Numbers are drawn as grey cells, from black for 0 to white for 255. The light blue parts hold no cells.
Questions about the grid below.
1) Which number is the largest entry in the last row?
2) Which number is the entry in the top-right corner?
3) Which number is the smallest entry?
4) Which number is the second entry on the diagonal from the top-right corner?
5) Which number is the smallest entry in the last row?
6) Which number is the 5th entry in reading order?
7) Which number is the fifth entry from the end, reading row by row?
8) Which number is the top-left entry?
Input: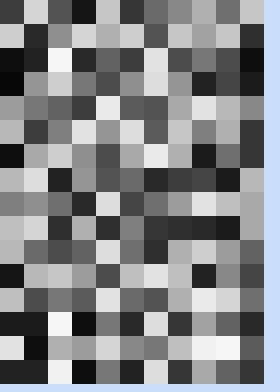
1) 240
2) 198
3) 7
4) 198
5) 14
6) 198
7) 220
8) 61

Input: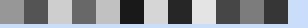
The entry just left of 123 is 69
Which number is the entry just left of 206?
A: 84
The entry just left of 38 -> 214

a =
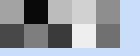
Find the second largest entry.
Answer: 209
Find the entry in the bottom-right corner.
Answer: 112
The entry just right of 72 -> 126

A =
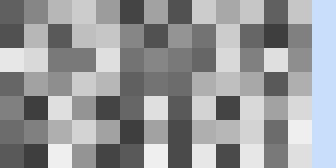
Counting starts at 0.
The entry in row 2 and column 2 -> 121
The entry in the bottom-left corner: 89
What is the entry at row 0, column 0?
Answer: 96
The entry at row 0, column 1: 134
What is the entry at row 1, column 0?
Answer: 81
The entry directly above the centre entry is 134
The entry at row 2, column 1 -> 217
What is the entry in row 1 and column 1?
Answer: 183
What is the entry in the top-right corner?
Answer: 198
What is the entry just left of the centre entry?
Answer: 96
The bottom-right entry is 223
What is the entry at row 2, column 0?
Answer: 231
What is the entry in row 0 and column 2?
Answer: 183
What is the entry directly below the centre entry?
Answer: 223

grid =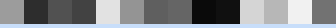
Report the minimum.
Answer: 10
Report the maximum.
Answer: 241

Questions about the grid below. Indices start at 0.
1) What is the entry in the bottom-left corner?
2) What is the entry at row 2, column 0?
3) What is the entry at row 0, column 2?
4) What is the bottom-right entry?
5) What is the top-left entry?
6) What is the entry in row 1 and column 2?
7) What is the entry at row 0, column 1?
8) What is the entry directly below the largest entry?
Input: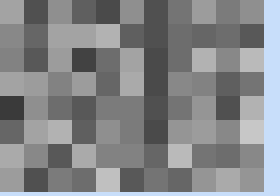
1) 156
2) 130
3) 143
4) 149
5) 163
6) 163
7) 80
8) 136

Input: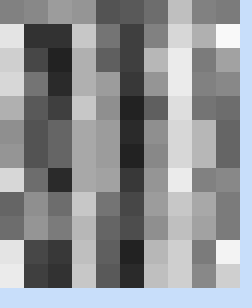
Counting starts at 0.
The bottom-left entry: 235
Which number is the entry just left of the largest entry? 176
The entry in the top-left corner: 129
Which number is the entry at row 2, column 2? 34
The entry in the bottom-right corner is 207
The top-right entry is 123
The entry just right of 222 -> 116
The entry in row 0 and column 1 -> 136
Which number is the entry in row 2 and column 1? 71
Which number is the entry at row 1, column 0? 228
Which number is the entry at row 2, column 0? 207
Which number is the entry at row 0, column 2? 156

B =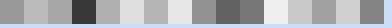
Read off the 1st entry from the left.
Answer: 153
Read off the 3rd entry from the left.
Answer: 167
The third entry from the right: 160
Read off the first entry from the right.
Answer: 132
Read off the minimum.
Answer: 56

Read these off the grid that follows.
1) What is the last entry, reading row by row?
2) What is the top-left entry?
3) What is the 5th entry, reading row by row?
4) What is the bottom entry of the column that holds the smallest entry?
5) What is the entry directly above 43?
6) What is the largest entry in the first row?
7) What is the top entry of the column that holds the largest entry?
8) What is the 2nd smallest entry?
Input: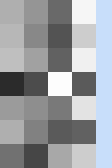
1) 205
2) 175
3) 183
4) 113
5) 191
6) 246
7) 105
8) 70

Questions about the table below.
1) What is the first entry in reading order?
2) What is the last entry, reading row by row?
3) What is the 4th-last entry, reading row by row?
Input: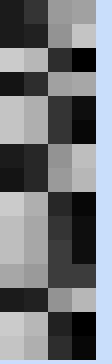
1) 27
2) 7
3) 196
